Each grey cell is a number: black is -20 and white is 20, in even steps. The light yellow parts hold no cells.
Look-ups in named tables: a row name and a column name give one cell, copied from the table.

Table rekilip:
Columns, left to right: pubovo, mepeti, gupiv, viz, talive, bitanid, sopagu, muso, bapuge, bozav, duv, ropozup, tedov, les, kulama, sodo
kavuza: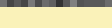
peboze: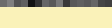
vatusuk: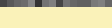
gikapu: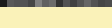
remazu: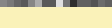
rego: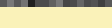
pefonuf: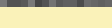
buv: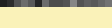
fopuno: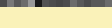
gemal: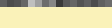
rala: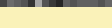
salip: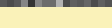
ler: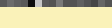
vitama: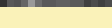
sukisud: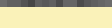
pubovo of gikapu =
-16
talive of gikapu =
-9
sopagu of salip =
-3
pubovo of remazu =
1
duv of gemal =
-4
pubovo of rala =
-9
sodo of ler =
-7
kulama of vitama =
-10
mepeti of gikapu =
-6
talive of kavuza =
-1
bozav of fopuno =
-8
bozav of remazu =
-2
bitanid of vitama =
-3
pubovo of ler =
-6
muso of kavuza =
-5
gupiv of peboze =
-7
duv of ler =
-7
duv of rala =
-7
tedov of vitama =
-10
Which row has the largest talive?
gemal

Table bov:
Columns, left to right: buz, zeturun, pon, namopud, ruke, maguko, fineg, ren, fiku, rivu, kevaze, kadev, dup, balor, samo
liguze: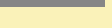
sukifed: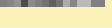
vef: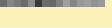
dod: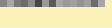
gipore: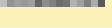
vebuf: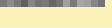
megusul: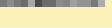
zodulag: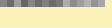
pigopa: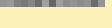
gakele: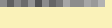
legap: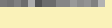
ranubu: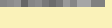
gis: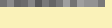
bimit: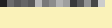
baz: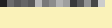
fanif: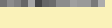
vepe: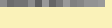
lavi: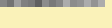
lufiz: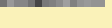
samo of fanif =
7
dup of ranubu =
6
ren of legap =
-3
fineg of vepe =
4
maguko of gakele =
-7
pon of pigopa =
0
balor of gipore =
7
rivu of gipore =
-2
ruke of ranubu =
1
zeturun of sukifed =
1
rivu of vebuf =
5
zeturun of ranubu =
2

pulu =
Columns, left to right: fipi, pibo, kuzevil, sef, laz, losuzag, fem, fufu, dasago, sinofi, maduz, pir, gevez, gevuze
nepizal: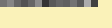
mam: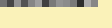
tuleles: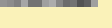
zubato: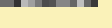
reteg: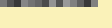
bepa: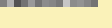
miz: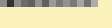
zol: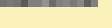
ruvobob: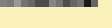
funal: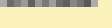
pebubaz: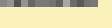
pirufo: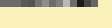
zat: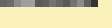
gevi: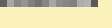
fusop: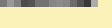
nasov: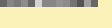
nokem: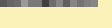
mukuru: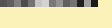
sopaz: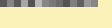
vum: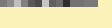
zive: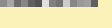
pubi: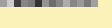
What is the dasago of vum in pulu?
-3
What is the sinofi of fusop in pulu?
1
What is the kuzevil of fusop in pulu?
0
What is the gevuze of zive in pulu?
-5
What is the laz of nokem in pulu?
-1
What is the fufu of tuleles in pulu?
7
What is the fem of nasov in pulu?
1
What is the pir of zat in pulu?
2
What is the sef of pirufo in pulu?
-6
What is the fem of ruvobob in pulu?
-8
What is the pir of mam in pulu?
-13
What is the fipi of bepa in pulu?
0
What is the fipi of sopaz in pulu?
-6
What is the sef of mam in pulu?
-7
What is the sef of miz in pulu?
-3
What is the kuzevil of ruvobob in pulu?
4
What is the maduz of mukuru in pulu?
-2

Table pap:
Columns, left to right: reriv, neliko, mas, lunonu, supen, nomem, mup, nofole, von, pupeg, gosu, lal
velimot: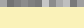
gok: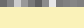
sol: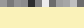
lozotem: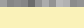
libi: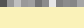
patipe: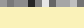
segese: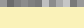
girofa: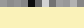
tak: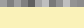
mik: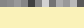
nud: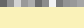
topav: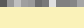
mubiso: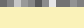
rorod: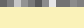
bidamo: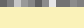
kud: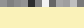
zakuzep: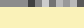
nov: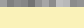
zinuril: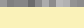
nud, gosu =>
4
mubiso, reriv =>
-3
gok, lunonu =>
4
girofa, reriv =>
4
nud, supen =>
7
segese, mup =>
10
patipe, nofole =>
-4
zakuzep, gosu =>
9
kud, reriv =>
3
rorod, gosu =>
2
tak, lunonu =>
0
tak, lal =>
2
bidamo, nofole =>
16
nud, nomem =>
-3
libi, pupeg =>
2
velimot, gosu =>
-1

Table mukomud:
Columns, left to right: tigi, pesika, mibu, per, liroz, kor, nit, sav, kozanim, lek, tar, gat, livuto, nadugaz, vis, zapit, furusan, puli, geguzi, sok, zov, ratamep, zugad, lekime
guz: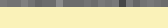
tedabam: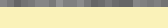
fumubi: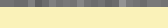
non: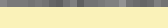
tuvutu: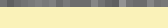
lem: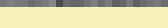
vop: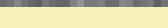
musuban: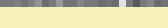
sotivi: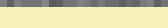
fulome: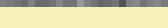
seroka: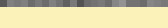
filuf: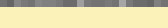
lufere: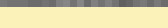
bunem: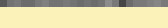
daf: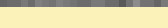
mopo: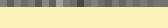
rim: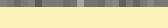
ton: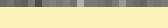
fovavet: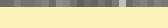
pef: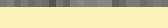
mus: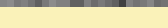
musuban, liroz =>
0
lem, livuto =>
-2
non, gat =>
-5
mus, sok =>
-2
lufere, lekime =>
-3
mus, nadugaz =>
-3
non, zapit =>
0
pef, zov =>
-3
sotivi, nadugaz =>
-3
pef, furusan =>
-5
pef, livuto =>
0
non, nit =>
-2
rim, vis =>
-3

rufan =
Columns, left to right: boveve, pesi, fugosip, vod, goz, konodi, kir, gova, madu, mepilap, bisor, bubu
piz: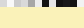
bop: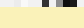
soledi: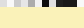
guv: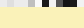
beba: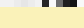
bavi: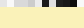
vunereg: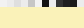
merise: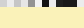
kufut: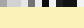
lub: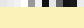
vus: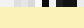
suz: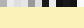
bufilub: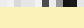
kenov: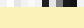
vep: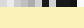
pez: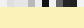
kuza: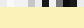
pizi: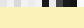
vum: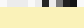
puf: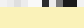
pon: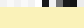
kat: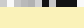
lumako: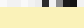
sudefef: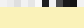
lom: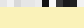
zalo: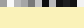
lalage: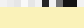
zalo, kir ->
-18
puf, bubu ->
18
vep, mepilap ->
-16
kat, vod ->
9
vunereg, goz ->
11
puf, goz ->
19
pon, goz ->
18
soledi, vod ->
16
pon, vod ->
19
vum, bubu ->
19
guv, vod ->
17
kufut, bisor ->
-17
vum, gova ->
17
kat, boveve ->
12
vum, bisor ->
-17
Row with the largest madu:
bufilub

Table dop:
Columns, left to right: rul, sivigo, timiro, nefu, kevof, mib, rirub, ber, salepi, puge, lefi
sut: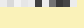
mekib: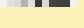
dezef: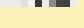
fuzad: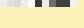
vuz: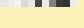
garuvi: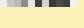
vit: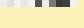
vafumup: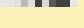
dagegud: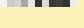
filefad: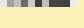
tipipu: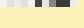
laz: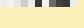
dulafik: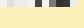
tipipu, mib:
-9
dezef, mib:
-11
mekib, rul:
18
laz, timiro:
16
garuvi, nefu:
2
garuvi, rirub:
13
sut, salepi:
-11
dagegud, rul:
18
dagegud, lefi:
17
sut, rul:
17
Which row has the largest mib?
vit

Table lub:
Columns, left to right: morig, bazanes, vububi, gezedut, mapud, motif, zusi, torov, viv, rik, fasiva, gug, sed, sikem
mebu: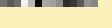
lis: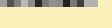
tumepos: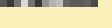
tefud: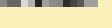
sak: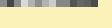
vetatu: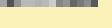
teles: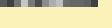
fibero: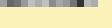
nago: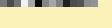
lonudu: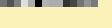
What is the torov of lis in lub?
3
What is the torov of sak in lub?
12
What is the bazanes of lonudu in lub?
-7
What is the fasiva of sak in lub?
-7
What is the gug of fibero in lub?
-12
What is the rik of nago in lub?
-15
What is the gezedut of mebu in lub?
18
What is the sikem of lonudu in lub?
-1
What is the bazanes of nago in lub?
-8
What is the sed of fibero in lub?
9
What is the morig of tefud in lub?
1

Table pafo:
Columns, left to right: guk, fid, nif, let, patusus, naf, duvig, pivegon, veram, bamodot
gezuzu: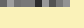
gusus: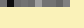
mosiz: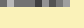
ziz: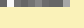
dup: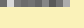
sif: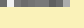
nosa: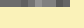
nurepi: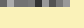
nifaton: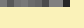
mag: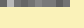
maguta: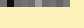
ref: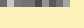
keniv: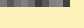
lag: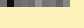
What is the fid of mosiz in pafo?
9
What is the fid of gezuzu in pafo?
5
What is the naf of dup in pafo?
-4
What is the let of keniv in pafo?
0
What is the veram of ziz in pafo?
-4
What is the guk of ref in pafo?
-3
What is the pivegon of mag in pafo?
-1
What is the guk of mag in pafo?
-4
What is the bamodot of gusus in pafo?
0
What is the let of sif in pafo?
-3
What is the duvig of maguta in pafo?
-3
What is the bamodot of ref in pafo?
6
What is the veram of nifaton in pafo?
0

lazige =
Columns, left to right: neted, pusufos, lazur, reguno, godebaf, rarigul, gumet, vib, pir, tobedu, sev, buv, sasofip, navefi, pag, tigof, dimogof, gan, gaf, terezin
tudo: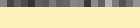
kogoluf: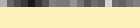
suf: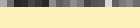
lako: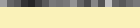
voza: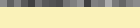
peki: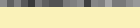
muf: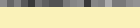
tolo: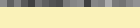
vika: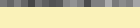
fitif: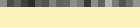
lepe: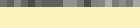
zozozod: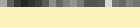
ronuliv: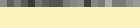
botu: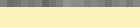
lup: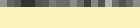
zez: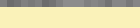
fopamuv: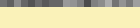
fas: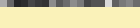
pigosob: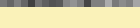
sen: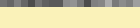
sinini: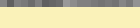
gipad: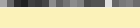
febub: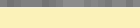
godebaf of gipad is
-10
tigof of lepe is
7
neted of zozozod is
6
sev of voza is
0
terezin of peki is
4
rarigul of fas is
-11
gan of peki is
-1
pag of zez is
0
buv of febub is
2
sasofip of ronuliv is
-10
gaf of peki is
2
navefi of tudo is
2
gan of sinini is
1
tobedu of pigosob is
1
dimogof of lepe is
-1

